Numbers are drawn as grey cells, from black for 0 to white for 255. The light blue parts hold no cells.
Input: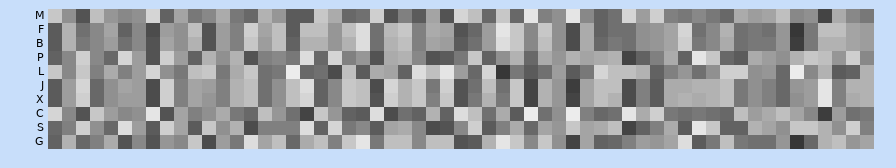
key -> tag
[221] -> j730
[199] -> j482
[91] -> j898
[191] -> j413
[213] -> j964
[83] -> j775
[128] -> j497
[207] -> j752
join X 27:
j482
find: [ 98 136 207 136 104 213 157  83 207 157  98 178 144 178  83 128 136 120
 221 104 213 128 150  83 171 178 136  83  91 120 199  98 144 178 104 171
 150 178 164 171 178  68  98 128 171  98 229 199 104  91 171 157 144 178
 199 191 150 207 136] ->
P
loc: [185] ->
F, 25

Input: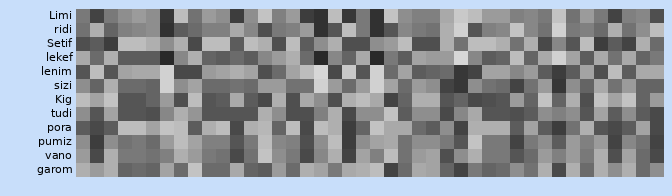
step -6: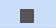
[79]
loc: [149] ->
tudi, 9
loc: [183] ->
pora, 14
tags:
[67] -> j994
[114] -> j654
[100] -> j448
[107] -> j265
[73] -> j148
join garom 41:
j265
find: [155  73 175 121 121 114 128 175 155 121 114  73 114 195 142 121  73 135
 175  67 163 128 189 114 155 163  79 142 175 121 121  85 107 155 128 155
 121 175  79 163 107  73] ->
vano
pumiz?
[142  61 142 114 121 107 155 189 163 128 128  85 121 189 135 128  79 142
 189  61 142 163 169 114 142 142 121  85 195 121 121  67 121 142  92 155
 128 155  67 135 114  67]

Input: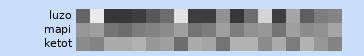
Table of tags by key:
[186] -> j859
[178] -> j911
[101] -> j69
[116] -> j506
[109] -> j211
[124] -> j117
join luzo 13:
j211
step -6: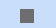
[103]

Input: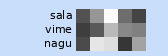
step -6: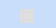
[216]
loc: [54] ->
nagu, 4

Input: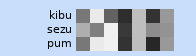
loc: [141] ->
sezu, 6
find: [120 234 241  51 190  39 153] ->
pum
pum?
[120 234 241  51 190  39 153]
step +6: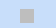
[196]
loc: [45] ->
kibu, 4
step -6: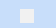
[235]

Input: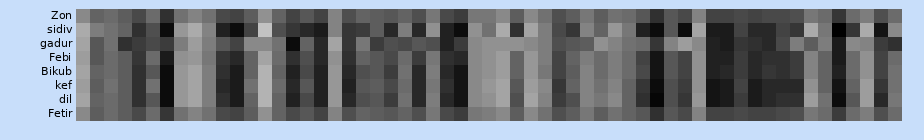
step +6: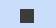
[66]
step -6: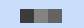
[ 54 125  93]

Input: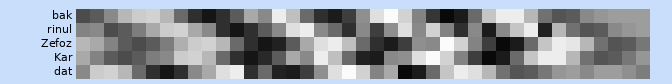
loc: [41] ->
Kar, 14
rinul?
[131 137  76  91 125 169 204 210 169 137  47  21  47  91 137 223 237 137
 106  47 137  62 143 223 137 210 131  47 137  27 137 197 237  33 183 113
  84  91 137 150 157]
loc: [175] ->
Zefoz, 8
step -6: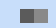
[ 85 131]
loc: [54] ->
bak, 26
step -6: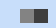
[125  56]
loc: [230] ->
Zefoz, 36

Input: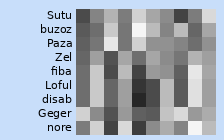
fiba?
[110 201  75 187  67 153 145  96 231 166]
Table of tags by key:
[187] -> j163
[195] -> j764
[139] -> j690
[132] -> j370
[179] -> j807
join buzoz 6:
j163
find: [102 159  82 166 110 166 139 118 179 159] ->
Zel

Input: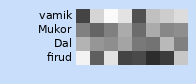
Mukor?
[128 101 128 171 108 171 136 142]
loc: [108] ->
Mukor, 5
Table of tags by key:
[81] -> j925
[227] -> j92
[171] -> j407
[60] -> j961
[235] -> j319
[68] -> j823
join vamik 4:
j92
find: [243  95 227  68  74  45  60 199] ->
firud
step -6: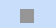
[144]
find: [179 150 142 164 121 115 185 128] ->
Dal

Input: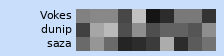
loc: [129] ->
Vokes, 1
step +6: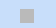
[192]
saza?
[106 150 106  36  44  59 172  44  91 114]
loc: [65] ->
dunip, 1
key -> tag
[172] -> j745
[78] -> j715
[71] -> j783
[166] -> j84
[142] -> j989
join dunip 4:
j715
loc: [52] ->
Vokes, 10
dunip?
[ 65 166 186  78 142  78  98  98  85 142]

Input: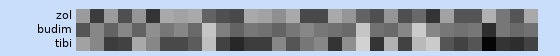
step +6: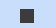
[66]
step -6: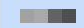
[156 163  93  73]
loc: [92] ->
tibi, 9
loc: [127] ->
budim, 11

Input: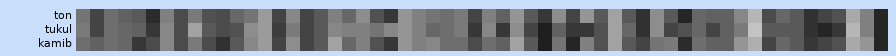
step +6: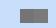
[122 128]
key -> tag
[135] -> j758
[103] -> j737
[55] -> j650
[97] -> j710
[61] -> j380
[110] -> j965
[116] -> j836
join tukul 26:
j737
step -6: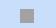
[156]
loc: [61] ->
tukul, 15
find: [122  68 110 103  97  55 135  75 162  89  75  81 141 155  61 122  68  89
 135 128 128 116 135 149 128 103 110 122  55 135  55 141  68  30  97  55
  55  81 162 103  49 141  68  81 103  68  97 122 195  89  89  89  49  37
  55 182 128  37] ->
tukul
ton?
[116  68 110  97  89  43 128  75 122  81  75 103 116 155  68 135  68  89
 128 103 141  81  55 149 128 116 110 122  68 128  97 149  89  55 141  68
 149  89 162  89  49 141  89  37 103  97  97 135 182  75 103  89  49  68
  81 169 128  37]
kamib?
[110  97 110 103  55  75 135  75 122  75  49  89 135 155  68 141  68  89
 162 103 128  81  55 149 128 135 110 110  75 110  97 162  89  30 116  37
 128  81 162  89  68 116 122  43 110  97  97 149 175  68 103  89  55  68
  81 169 149  37]

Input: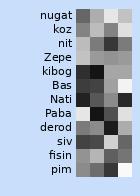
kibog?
[ 47  20 166 166]
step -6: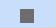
[103]
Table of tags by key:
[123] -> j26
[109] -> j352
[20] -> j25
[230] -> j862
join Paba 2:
j25
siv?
[ 67  73 208 102]
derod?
[123 139  28 173]
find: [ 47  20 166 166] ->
kibog

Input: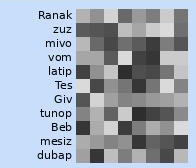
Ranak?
[178 145 211 105 153 125 203 117]
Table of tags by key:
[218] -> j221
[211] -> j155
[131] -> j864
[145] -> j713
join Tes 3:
j713
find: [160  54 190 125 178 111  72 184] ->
dubap
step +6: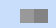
[159 137]
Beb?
[ 54 172 211  60 125 172 145 218]
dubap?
[160  54 190 125 178 111  72 184]

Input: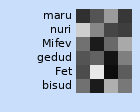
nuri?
[207 135  70  62]
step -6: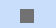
[107]
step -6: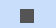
[78]
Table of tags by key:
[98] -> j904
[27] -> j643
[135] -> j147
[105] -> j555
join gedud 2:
j904

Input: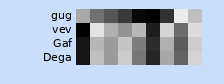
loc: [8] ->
gug, 5
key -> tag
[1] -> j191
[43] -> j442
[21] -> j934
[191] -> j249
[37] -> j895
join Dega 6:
j895
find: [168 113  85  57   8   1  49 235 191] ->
gug
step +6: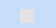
[233]
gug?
[168 113  85  57   8   1  49 235 191]

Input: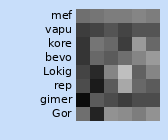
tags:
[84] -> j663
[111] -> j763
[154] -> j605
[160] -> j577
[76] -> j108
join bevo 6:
j605
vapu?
[61 68 84 68 84 84]
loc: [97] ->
Lokig, 5
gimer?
[11 91 76 61 76 76]

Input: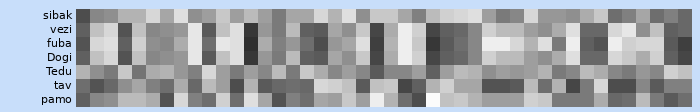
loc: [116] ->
Tedu, 5
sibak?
[ 77 135 143 179 179 215 166 223 143 158 200 158 187 158 122 166 166 215
 179 223 143 200 200 166 128 187 208 215 223 158 122 135 215 151 151 143
 172 200 110 128 166 110 128 104]
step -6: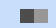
[ 71 145]

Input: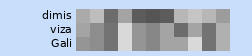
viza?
[164 141 115 217 149 135 164 108 164 115 176]
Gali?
[149 141 115 217 149 135 164 164 217 115 176]
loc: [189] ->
dimis, 2
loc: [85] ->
dimis, 6
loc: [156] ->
dimis, 11

